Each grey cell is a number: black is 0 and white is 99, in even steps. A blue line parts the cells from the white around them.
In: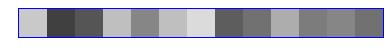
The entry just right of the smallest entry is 33
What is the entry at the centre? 85

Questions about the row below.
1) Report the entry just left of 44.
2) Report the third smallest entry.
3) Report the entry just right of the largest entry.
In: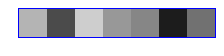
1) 11
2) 44
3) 59

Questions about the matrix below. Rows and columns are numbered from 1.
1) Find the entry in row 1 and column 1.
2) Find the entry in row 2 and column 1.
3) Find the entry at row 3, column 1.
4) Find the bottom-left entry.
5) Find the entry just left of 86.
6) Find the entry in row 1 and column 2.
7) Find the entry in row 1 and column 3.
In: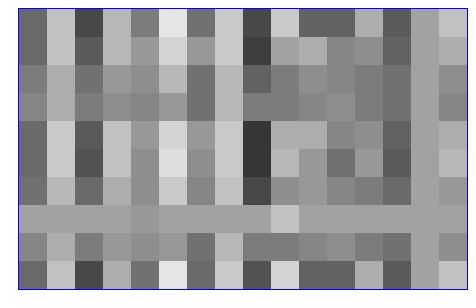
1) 41
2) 41
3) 48
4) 41
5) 55
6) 75
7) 28

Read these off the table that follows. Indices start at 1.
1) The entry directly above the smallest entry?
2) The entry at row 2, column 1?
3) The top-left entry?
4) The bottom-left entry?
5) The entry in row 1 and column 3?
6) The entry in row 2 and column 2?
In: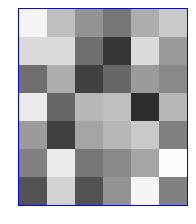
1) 60
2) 85
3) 95
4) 32
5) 57
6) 85
